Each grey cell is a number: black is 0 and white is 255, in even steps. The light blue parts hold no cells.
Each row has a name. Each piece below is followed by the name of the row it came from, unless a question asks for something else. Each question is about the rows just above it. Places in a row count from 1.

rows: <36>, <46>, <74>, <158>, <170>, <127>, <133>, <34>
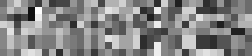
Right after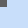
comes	[149]
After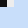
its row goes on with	[149 193  84  84  96 149 178 134 209 122  84 149 193  84 134  32  84 134
  84 164 193 122 225 178 164 193 134  84 164 193]
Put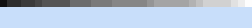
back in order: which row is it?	<46>
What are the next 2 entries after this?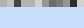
[108  32]

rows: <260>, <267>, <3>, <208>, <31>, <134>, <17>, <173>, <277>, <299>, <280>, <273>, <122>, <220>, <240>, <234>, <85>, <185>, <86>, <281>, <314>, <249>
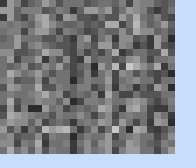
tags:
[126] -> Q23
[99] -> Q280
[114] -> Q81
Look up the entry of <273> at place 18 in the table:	Q81
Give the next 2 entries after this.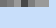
[114 114]
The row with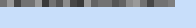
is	<277>
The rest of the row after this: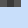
[114]

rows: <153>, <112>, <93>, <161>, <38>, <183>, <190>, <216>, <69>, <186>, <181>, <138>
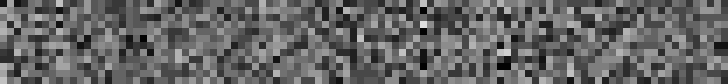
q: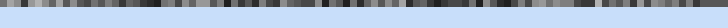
<93>
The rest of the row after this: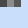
[152 113  19 113 140 113 113 100 140  56 100 164 126  32  87 140  32  72
 152 113 126 100  72  19  72 152 100 126 152  87 140 126  87 140  72  19
  56  87  44  72  19 164 113 100 140  72  87  72 126 140 140 140  56 140
  72 140 126 140 100 113 113 152 100 100 140 164 113]
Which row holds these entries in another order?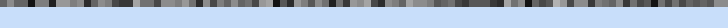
<190>
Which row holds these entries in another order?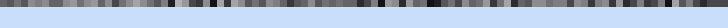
<69>
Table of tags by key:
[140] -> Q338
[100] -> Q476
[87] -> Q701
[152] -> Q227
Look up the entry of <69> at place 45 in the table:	Q476
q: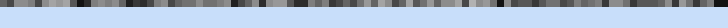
<190>
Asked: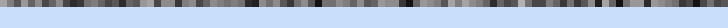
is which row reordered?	<69>

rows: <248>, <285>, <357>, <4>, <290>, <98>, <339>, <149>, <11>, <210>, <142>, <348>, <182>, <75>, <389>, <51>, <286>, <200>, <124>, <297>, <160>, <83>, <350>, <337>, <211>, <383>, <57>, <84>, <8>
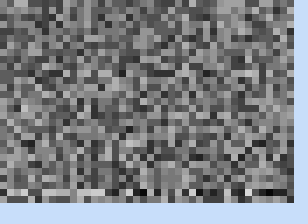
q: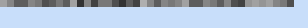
<57>
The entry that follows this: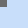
[161]
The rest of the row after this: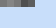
[120  93 161  50 133  66 120 120  79  50  93  66 175 133  93 133 120 133
 161  93  93 133 120  93 133  79  66 149 161 149 161 133  79  50]

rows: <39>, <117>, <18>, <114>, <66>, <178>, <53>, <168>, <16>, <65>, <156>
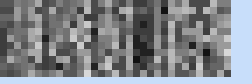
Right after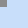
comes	[154]
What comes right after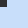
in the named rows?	[102]
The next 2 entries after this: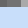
[185  87]
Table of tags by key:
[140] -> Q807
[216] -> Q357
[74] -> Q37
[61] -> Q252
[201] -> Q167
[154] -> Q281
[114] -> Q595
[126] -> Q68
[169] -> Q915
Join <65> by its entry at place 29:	Q167
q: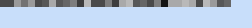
<117>
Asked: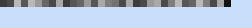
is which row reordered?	<16>
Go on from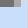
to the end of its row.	[185  87 102 126 114 185 154 126  33 169 154 169  87 102  61  61  61 126
  61 169  74 154 154 154  61 185 126 126]

